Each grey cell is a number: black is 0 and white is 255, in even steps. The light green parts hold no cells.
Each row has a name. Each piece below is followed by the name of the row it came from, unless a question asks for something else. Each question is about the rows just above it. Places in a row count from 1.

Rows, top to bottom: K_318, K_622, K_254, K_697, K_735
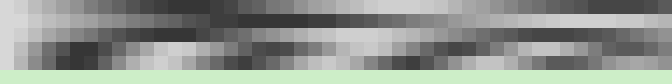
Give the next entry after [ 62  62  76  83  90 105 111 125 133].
[139]
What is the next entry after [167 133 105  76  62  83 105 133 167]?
[189]

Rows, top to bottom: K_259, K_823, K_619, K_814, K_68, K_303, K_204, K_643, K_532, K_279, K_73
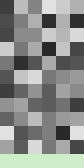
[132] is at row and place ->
K_259, 3
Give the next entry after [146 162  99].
[92]
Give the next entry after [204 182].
[217]

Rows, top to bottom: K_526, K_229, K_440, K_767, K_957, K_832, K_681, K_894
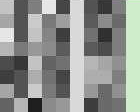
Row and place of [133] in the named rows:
K_440, 4
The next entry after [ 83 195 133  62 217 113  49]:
[127]
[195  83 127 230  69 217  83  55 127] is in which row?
K_526
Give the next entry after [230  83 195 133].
[62]
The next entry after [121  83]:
[217]
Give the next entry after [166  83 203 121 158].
[217]
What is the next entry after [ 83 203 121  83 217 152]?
[106]

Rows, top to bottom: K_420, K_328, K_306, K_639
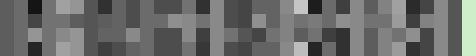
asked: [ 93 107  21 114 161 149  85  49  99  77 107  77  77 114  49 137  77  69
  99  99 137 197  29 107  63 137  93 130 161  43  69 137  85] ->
K_420
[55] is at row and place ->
K_639, 15
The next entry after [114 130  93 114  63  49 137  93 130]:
[114]
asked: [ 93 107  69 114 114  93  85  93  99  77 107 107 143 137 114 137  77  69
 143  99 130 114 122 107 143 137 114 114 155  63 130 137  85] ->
K_328
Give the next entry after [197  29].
[107]
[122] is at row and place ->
K_328, 23

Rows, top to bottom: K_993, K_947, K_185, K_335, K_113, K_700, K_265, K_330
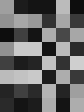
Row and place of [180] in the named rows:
K_265, 4
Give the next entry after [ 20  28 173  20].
[173]

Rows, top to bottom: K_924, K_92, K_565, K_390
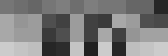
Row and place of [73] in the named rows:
K_92, 12
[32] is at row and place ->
K_390, 7
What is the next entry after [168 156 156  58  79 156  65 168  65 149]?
[162]
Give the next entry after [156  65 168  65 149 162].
[162]
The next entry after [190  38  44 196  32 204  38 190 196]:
[204]

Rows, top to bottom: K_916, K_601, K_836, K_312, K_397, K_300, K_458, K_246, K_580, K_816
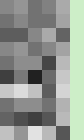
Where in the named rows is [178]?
K_246, 5
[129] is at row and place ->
K_916, 4
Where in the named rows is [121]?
K_300, 2
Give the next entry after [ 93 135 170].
[99]
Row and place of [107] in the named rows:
K_300, 4

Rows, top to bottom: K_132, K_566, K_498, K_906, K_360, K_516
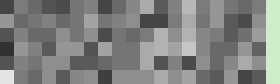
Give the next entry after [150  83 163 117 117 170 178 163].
[198]
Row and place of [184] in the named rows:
K_132, 14
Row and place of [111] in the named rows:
K_498, 18
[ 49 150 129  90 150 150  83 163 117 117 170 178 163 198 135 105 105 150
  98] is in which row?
K_906
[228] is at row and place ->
K_516, 1
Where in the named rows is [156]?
K_498, 19
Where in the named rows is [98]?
K_906, 19

